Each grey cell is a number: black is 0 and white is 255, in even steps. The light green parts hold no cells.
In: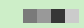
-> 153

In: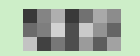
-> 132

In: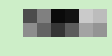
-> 128

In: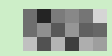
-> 36

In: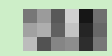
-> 155

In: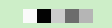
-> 3

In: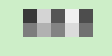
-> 212

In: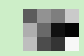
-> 146

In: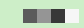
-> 149
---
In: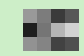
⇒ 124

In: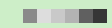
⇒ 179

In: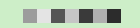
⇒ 58

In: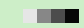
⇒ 135

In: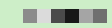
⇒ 24

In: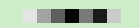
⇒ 121

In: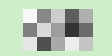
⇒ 205

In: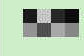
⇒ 197

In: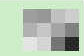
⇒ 151

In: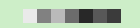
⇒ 40
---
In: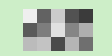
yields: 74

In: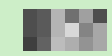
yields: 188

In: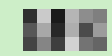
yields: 62

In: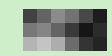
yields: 173

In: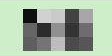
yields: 189

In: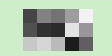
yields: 186
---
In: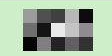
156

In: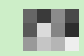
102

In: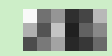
249

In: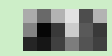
171

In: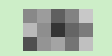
136

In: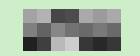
163

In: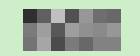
47

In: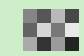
133

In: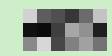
209

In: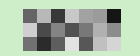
101
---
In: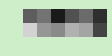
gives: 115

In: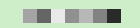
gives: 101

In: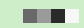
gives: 154

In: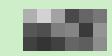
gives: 210

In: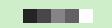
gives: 71

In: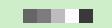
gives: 124
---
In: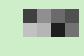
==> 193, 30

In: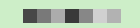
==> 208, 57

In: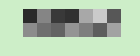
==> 202, 42

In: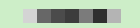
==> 212, 47

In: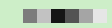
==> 230, 21

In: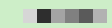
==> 214, 46

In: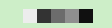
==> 237, 16

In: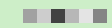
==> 228, 66

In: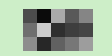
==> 204, 11
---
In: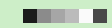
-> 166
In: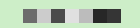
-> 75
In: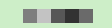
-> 87
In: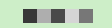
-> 74
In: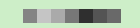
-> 170
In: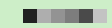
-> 147
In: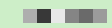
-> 232
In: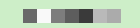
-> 125
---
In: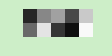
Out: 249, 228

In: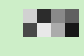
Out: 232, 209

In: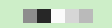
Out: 250, 214

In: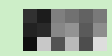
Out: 221, 200

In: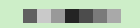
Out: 201, 169

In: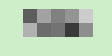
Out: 204, 177

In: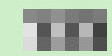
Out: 226, 219
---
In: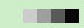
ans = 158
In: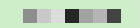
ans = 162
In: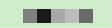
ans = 169
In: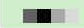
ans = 1
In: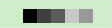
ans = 91
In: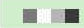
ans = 254
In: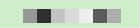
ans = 238
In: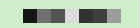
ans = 49
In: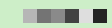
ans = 66
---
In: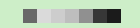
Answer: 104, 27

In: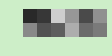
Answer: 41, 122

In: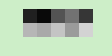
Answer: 32, 211

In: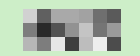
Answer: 209, 76

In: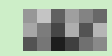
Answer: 151, 137

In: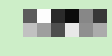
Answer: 92, 171

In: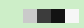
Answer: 202, 246

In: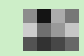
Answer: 140, 103

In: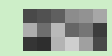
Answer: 73, 73
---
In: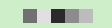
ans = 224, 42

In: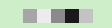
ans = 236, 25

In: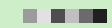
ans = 225, 32

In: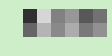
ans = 214, 48

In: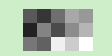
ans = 255, 34

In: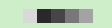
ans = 217, 41

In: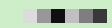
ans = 220, 16

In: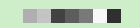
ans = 248, 47

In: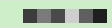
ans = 206, 31
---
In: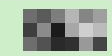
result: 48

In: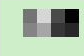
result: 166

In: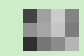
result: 118

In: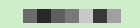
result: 200

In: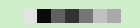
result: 118

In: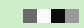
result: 249
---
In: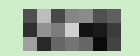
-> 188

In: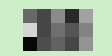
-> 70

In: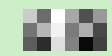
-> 108

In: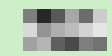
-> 39

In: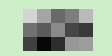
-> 165

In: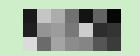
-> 197

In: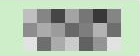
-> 133
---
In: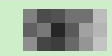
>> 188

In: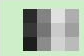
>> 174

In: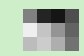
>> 78

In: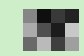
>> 35

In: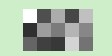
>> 192

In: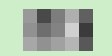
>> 96
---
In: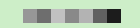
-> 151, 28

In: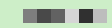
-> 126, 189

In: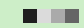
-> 31, 101

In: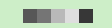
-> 87, 55

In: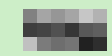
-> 129, 46

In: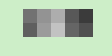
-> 114, 80
